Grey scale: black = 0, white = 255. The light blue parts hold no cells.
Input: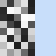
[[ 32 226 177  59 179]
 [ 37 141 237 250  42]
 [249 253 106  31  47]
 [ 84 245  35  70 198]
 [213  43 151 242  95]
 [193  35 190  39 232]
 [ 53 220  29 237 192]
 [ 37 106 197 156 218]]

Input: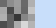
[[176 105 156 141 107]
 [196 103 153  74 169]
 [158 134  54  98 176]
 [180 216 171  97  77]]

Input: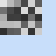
[[ 93 210  72 150 185 227]
 [216  61 218  55  73 113]
 [ 49 112  46  62  61 171]
 [112 196  98 191 186 186]
 [204  51 211  95  90  47]]

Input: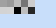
[[204 117 187 153 161]
 [ 38 190   2 212 211]]

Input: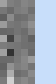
[[127 133 121 127 161]
 [112 128 124 106 119]
 [125 112 109 139  95]
 [143 124 116 120 155]
 [130 109 116 106 103]
 [ 98 113 126  67 169]
 [110 112 117 119 124]
 [105 128 118  50 160]
 [153 135 121 107 106]
 [116 133 126 145  98]
 [137 116 109 174 108]
 [125 137 127 208 123]]

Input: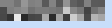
[[ 89  90 129  86  96 147  88 131  89 132 128 150 115 131 131]
 [130 113  67 118 135 200 114 119 123 123 113 141 134 127  74]
 [165 179  74 167 205  60 163  43 169  72  69  41 234  52  72]]

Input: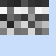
[[ 51  45  52  80  38  44  55]
 [231 247 133 233 241 116 246]
 [ 74  68 156  54  86 107  37]
 [190 157  75 214 160  36 181]
 [125  92 214 117 112 209 125]]

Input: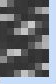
[[ 50  54  49  55  58  99 173]
 [175 143  71  56  55  57  51]
 [ 60  53  59  51  76 161 175]
 [ 66  95 202 141  66  50  59]
 [ 53  60 117 197 151  66  56]
 [172  76  61  51  54  51  56]
 [176 143  87  54  52  54  60]
 [ 51  55  53  86 197 181  78]
 [ 49  56  50  59  55  74 139]
 [190 100  59  53  52  55  54]
 [ 52  64 145 193 114  60  53]]

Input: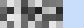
[[124 120 114 222 178  80 199 228 148]
 [ 42 197 184  31  79  52 206  50 101]
 [ 74  84  82 201  67 110 226 233  80]
 [189 230  98 121 211 107 219 109 206]]
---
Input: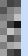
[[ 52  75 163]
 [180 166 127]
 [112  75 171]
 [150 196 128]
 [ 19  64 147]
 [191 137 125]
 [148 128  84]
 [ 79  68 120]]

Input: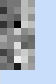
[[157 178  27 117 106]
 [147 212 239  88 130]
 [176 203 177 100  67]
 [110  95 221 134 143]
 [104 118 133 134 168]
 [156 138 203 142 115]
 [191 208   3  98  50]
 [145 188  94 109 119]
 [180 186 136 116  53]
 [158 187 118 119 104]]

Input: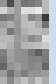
[[170 195 163 191 173 136 177]
 [156 147 146 126 146 113 156]
 [102 142 135 145 159 146 101]
 [121 133 132 145 146 157 118]
 [125  94 120 142 145 163 128]
 [201 191 185 178 148 175 190]
 [219 153 138 164 155 185 184]
 [177 187 186 176 147 121 173]
 [114 172 194 189 151 172 158]
 [ 57 150 134 186 155 129 119]
 [183 235 221 222 158 180 213]
 [188 132 122 115 154  77 147]]

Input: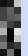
[[  9 113  17]
 [ 60  39 118]
 [194   7  85]
 [227   6 177]
 [ 43  65 126]
 [ 97  89  67]
 [ 53  98  65]
 [195  30  17]]

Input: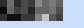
[[ 64  87 194 130  55  56  18  16  49]
 [ 80 117 101 102  37  75  64 104   9]
 [ 99 122 103 135  59  73  43 107  42]]

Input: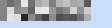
[[174 113  84  89  82 141  66  98 138  40 221 227 132]
 [204 146 210 137 119 154 233 227  97 149 138 217 132]
 [ 88 174 168 194 181 128 185 170 112 230 127 112 136]]

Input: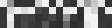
[[ 53  57 243 231  52  46 103  45  49  85  53  59  73  53 227  54]
 [ 58  53 243 241  46  57 149  48  69  56  48  64  67  55 237  54]
 [234  53 213 238  49 239 232  50 234  60  72 236 219 239 215  55]
 [ 51 228 199 156 226  52  62 228  53 242 207  53  52  48 146 238]]

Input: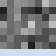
[[ 62  91 117  33 154  90 106 128]
 [124  76  76  60  87  91 123  91]
 [ 90  79 117 155 168 125 106 125]
 [186 115 112 200 106 123 109 155]
 [146  60 112 122  96 155 108  61]
 [ 60  94  30  53  66 136 116  32]
 [145 187  92 129 141 145 109 151]]
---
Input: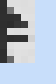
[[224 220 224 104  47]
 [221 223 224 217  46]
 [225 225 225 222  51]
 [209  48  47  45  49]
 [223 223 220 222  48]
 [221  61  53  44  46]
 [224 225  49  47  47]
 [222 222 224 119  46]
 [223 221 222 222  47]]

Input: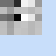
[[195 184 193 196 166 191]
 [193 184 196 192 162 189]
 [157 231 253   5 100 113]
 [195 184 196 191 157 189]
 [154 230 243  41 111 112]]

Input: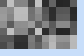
[[184 131 133 184 136  98 119  46  45 100  74]
 [185 147 148 177 150  83 124  50  51  85  86]
 [ 88  37  36  96  44 194  70 136 135 192 100]
 [ 85 137 137  90 134  93 156 143 142  92 143]
 [ 43  95  94  46  91 136 115 186 187 134 156]
 [ 40  87  86  45  84 144 112 188 188 141 152]
 [ 92  39  37 100  44 193  68 133 132 192  98]]

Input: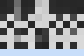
[[217  46 215  38 215  34  38 220  46  44 214  38]
 [217 216 207 208 211  54  80 212 209 162 214 210]
 [213  91 211  59 217  57  39 216  43  55 216  47]
 [ 39 211  38 216  44 211 214  40 212 212  40 215]
 [212  69 211  63 213 211 195 205  46 123 217  54]
 [ 37  40  43  42  44 204 212  45  42 122  42  40]
 [ 40  39  40  39  43 202 187  40  38 107  44  38]]

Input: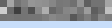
[[123 133 104 125 109  88 128 129 136 125 117 117 116 115 118 116]
 [192 109  94 156 118 139 134 116 103 174 137  80 116  63 107 205]
 [165 115 115  95 148 112 121 119 134 143 146 150 129 116 166  99]]

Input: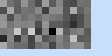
[[105 145 144 115 126  71 122 110  71 108 108 125 168]
 [ 95  90 191 105 134 103  83 150  65 119  57 134  39]
 [ 90 131 121  91 181   0 134  58 204  90 198 127 124]
 [112  80  49  79  92  90 149  79 134 130 133 117 152]
 [112  79  64  87 113 120 132 109 125 112 130  79 145]
 [119  96 171  85 140 139  64 137 111 116  94 167  78]
 [110 114  75  82 133  92 157  78 109 146  96 111 161]]
